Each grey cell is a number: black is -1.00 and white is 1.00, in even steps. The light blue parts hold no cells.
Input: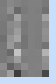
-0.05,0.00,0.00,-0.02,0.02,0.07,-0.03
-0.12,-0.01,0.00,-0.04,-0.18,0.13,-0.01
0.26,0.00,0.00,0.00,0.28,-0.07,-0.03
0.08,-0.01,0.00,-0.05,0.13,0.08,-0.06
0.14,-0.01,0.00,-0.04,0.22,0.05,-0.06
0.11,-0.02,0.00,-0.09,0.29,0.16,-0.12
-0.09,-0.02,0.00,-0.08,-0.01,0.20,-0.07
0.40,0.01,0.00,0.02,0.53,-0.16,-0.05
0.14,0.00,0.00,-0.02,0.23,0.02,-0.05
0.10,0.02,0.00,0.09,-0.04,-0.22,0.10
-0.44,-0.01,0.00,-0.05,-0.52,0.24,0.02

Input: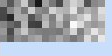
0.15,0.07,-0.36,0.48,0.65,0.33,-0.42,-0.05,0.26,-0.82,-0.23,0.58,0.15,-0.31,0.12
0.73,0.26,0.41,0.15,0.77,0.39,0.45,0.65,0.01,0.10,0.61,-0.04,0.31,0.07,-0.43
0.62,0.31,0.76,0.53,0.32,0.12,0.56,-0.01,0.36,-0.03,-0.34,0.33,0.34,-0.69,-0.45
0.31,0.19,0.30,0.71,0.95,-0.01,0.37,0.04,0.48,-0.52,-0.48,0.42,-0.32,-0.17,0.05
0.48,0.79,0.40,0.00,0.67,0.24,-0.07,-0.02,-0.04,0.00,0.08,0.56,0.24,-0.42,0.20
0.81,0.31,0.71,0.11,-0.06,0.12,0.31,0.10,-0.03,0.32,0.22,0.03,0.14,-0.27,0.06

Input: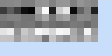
0.04,0.10,0.16,0.00,0.18,0.17,0.02,0.18,0.15,-0.01,-0.01,0.09,0.07,0.05
-0.76,0.03,-0.23,-0.91,0.81,0.61,-0.76,0.97,0.33,-0.96,-0.90,-0.52,-0.28,-0.54
-0.05,0.06,0.08,-0.10,0.29,0.21,-0.07,0.33,0.14,-0.10,-0.09,0.01,0.01,-0.04
-0.04,-0.18,-0.07,-0.04,-0.13,-0.17,-0.12,-0.05,-0.19,-0.07,-0.08,-0.05,-0.17,-0.14
0.22,0.91,0.09,0.32,0.89,0.93,0.67,0.84,0.94,0.43,0.57,0.15,0.85,0.78
0.30,0.47,0.18,0.36,0.12,0.27,0.54,-0.06,0.38,0.43,0.48,0.24,0.52,0.54

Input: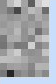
0.75,0.58,-0.26,0.29,0.66,0.46,0.11
-0.15,0.37,0.47,0.23,-0.44,-0.07,0.12
0.22,0.34,0.12,0.28,0.20,0.15,0.24
0.31,0.17,0.23,0.18,0.33,0.27,0.19
0.21,-0.11,0.36,0.14,0.44,0.25,0.30
0.58,0.43,0.05,0.15,0.36,0.34,-0.04
0.18,0.03,0.63,-0.03,-0.06,0.18,-0.09
0.52,0.16,0.12,0.17,0.60,0.45,0.19
0.22,0.18,0.20,0.34,0.43,0.47,0.49
0.40,0.41,0.06,0.22,0.27,0.24,0.10
0.07,0.23,-0.01,0.13,0.02,-0.71,-0.06

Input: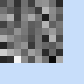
-0.69,-0.13,0.15,0.11,-0.50,-0.12,-0.61,-0.12,-0.41
-0.17,0.09,0.43,-0.52,-0.17,-0.08,-0.46,-0.29,-0.10
-0.34,0.06,-0.78,-0.06,0.32,0.07,-0.50,0.38,0.13
-0.06,-0.24,0.41,-0.20,-0.27,-0.03,-0.34,-0.14,-0.48
-0.12,0.21,0.02,-0.12,-0.30,-0.06,0.14,-0.21,-0.14
-0.43,0.40,-0.69,-0.07,-0.40,-0.14,-0.05,0.12,0.37
-0.04,-0.30,-0.20,-0.07,-0.55,0.15,0.00,-0.28,-0.72
-0.65,-0.18,-0.67,0.07,0.25,-0.20,0.21,0.37,0.60
0.31,-0.92,-0.11,0.28,-0.34,0.10,0.92,-0.61,-0.70

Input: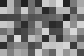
0.32,-0.04,-0.72,0.75,0.44,0.59,-0.60,-0.13,-0.75,-0.27,0.41,-0.74
0.50,-0.38,0.44,0.43,-0.41,-0.68,0.17,-0.13,0.59,-0.17,0.42,0.57
-0.23,0.05,-0.71,-0.11,-0.21,-0.26,-0.31,-0.36,-0.16,-0.44,-0.45,-0.49
0.65,0.11,0.61,-0.59,-0.66,-0.29,0.35,-0.25,-0.65,-0.22,0.49,0.58
0.10,0.69,0.24,-0.40,-0.43,0.64,0.07,-0.17,-0.44,-0.53,0.14,-0.12
-0.27,0.19,0.09,-0.56,0.30,-0.65,0.28,0.50,-0.45,0.71,-0.48,0.42
0.28,-0.54,0.67,0.59,0.54,0.58,-0.27,-0.42,0.05,0.05,-0.12,-0.63
-0.40,0.46,0.17,0.62,-0.21,0.10,0.63,-0.31,0.23,0.34,0.00,0.37
